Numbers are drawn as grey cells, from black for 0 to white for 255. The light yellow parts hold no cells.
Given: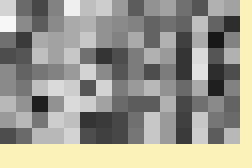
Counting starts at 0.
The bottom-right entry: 184
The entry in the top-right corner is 162
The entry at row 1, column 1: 138
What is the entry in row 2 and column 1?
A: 58
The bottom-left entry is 77
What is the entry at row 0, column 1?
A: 106
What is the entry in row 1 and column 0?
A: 247
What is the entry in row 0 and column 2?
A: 71
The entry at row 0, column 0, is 211
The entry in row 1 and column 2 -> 92
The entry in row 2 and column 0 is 112
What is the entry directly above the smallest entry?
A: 99
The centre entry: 85

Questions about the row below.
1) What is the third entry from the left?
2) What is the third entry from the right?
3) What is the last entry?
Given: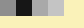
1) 169
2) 22
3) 196

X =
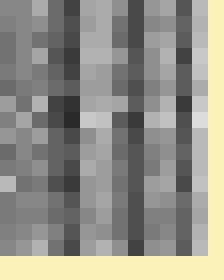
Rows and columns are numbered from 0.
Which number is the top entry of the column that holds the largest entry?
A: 185
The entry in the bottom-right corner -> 185
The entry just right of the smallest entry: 200
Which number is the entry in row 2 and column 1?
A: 135
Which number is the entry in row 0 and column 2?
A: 171
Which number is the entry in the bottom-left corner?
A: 135
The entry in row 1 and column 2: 143
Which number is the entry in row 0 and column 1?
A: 135
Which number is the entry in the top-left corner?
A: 135
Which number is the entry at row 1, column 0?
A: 128
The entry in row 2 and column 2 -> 114
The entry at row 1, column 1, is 135
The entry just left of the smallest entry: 73
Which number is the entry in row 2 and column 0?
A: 114
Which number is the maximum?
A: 220
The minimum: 42
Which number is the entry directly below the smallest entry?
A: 73

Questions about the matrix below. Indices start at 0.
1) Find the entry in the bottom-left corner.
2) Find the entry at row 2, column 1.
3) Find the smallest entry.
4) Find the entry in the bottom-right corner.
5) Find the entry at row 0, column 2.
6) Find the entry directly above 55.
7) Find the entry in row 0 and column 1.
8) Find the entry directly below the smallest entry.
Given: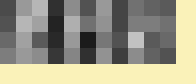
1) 125
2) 161
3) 27
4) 82
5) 182
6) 41
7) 153
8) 48

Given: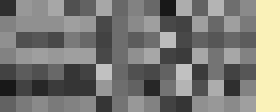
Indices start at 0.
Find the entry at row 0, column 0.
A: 47
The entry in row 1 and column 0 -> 130
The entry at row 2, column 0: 144
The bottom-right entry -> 159
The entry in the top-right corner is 138
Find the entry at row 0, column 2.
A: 144
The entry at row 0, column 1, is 152
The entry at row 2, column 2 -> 86
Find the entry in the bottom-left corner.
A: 98
